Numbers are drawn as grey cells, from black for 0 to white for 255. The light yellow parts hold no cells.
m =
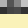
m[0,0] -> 177
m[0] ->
[177, 84, 133, 195]
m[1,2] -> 73
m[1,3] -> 50

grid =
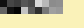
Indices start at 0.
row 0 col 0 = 16
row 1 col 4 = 89
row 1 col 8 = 153
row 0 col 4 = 74
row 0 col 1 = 70

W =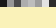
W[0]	24
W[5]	156
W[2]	75

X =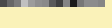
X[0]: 73
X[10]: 27
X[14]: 133
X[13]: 140
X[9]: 133

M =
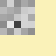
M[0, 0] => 157
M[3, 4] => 210
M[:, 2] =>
[141, 163, 198, 64, 203]
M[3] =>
[141, 232, 64, 212, 210]
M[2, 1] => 161
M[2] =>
[166, 161, 198, 212, 170]
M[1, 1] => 173
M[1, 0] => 186
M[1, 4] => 209

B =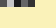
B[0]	81
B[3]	102
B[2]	28

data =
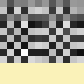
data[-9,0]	155
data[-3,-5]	33
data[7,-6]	30
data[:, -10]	[127, 211, 100, 30, 183, 46, 198, 26, 201]
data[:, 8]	[133, 200, 79, 34, 214, 50, 191, 38, 201]
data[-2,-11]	210
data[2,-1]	78
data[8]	[211, 60, 201, 44, 217, 202, 188, 60, 201, 44, 197, 212]
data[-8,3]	46
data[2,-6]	91
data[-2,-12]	41
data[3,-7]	36
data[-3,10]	198
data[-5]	[197, 65, 183, 29, 193, 202, 206, 56, 214, 75, 194, 207]
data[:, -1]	[149, 159, 78, 23, 207, 57, 205, 16, 212]
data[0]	[155, 82, 127, 125, 152, 124, 150, 87, 133, 88, 153, 149]
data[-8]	[197, 43, 211, 46, 196, 209, 194, 59, 200, 46, 179, 159]
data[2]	[69, 136, 100, 147, 81, 86, 91, 143, 79, 138, 90, 78]
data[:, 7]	[87, 59, 143, 179, 56, 200, 33, 187, 60]
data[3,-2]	38
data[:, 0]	[155, 197, 69, 36, 197, 52, 191, 41, 211]
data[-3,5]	214
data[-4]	[52, 188, 46, 168, 48, 61, 55, 200, 50, 197, 58, 57]

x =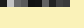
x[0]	27
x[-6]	18
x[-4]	98
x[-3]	35

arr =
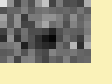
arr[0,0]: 226
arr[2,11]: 99
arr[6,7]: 34
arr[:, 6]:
[194, 118, 146, 166, 67, 21, 41, 73, 69]
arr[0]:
[226, 144, 67, 115, 82, 152, 194, 67, 122, 75, 80, 66, 172]
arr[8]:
[98, 131, 67, 125, 129, 91, 69, 102, 90, 127, 87, 100, 104]
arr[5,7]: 5
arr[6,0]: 112
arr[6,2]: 131
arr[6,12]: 172
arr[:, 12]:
[172, 94, 119, 130, 123, 142, 172, 97, 104]
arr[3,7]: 109
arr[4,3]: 113
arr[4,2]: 73
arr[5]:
[44, 144, 51, 109, 82, 49, 21, 5, 74, 113, 90, 61, 142]
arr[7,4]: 122
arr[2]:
[163, 93, 144, 57, 123, 122, 146, 146, 128, 93, 141, 99, 119]
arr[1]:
[82, 102, 102, 126, 94, 112, 118, 107, 100, 105, 94, 117, 94]
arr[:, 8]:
[122, 100, 128, 123, 82, 74, 110, 112, 90]
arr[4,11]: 93
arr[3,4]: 71
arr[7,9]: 111

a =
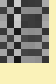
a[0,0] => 173
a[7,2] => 184
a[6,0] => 64
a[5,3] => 72
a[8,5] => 142
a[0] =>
[173, 43, 203, 54, 56, 58, 169]
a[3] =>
[168, 36, 196, 56, 60, 57, 168]
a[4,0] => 57
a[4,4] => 141
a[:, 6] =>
[169, 55, 158, 168, 50, 159, 64, 164, 52]
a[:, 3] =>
[54, 139, 63, 56, 145, 72, 144, 68, 147]
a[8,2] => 21
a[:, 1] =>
[43, 159, 39, 36, 162, 62, 152, 47, 164]
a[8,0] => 53
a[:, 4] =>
[56, 137, 60, 60, 141, 64, 142, 65, 147]
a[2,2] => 201

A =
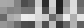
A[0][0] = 169
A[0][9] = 149
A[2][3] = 236
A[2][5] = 216
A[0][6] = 44
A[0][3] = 77
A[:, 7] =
[210, 196, 107, 187]
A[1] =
[150, 131, 136, 118, 116, 220, 79, 196, 37, 172, 222, 121]
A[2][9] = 237
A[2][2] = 180
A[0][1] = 167
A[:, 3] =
[77, 118, 236, 77]
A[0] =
[169, 167, 131, 77, 91, 203, 44, 210, 32, 149, 220, 104]
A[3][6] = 78
